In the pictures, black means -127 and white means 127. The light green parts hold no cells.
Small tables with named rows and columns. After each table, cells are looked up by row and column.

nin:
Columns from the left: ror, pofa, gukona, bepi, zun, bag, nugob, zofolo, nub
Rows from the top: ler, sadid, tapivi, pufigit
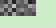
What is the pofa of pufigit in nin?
2
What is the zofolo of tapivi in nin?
-35
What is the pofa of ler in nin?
-68
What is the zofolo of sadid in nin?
35
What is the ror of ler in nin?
-40
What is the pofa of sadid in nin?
25
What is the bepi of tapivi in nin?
-89
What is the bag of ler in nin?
-30
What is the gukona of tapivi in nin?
25
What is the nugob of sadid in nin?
-40
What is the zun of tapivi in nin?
-12
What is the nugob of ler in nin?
13
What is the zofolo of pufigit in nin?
-32

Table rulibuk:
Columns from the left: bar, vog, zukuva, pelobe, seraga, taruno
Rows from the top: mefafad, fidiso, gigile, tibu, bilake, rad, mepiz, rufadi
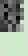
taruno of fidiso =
67
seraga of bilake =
-119
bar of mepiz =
-62
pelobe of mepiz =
-78
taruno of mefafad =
-21
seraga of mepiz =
7
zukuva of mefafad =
-3
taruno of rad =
93
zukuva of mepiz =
12
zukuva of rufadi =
1
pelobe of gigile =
-44

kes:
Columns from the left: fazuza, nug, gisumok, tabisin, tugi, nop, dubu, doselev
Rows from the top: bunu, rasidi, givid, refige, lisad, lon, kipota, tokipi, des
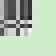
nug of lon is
49
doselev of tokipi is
117
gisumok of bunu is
-50
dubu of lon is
50
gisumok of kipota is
-56
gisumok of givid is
-50
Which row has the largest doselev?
tokipi

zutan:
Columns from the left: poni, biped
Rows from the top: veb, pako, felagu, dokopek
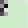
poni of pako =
24
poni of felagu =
-80
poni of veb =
-37
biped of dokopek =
38
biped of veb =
58
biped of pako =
-111
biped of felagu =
100
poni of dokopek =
-46
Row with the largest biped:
felagu

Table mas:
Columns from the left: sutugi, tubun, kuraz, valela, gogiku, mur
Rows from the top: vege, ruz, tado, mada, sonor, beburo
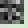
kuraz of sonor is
1
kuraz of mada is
-25
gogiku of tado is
-77
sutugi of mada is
-69
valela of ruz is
-104
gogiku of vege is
66
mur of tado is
-64
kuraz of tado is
-53
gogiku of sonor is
-73
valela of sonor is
-108
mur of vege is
-39
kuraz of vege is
-22
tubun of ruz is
-81
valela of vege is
10
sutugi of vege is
-28
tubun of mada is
-90
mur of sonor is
1
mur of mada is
-34
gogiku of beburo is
9

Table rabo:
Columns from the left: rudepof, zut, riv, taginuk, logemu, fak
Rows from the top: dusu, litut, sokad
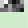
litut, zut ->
-68
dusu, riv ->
-45
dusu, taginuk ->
-116
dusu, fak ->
25
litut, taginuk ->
-54
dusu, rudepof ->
76
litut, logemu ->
-28
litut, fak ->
-29
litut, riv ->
35
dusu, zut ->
122
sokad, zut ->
-10
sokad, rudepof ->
-19
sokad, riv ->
26
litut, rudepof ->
74
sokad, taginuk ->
-23
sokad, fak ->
-100
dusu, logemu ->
-78

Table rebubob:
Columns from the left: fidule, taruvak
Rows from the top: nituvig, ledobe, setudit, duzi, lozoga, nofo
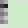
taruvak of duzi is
19
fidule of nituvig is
13
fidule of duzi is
-3
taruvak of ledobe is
-90
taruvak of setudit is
65
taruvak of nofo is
33

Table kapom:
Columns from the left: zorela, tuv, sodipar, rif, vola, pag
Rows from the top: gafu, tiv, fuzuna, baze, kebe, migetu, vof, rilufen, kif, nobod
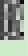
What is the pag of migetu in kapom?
64
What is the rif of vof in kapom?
-13
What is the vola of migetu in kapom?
-24
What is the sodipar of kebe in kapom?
-45
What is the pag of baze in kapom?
2
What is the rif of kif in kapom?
66
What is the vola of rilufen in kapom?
-41
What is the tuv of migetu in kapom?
60
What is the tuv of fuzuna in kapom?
43
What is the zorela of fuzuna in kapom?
-53
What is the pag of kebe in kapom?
-26

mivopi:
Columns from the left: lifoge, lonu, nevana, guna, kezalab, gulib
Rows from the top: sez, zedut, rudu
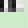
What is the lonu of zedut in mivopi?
112
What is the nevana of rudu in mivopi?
-36
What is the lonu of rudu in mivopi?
72
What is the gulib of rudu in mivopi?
69
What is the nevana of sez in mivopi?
-52
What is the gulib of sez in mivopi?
98
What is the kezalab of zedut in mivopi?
113
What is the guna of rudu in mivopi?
-65
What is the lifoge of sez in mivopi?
-101
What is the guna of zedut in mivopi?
-101
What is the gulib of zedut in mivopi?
107
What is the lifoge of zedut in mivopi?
-110
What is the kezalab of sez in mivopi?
104
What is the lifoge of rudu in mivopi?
-70
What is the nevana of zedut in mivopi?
-56
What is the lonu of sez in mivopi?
103
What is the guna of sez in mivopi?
-93
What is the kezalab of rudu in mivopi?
73
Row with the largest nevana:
rudu

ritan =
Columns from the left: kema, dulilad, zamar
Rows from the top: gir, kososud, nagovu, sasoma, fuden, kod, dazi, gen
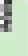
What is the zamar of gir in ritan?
-78
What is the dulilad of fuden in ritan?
10
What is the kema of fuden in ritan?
-9
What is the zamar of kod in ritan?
-25
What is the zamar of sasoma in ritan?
-51
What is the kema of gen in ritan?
40
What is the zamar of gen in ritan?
22
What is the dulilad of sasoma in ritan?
-46
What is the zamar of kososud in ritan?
4
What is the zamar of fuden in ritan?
26
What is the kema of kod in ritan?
122
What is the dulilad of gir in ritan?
-63
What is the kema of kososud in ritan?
50
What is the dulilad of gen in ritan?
-32
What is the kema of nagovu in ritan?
44
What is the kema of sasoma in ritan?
93
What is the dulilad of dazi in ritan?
-52
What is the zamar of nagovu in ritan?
-9
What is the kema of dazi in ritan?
-14
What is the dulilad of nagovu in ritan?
-22
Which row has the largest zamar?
dazi

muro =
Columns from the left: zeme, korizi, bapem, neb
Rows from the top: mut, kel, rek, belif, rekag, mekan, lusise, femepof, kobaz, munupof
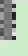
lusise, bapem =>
-9
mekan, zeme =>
-36
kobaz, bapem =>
-1
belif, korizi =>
-13
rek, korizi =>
0
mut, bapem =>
-2
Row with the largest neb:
kobaz

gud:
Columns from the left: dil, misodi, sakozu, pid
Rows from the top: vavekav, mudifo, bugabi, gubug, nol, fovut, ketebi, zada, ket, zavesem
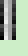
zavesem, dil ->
-126
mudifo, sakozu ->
39
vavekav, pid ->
-50
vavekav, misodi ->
72
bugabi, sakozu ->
37
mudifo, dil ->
-79
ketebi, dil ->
-53
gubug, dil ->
-77
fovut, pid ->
-111
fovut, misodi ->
107
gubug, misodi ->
83
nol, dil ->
-109
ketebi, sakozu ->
33
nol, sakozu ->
37
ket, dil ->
-102

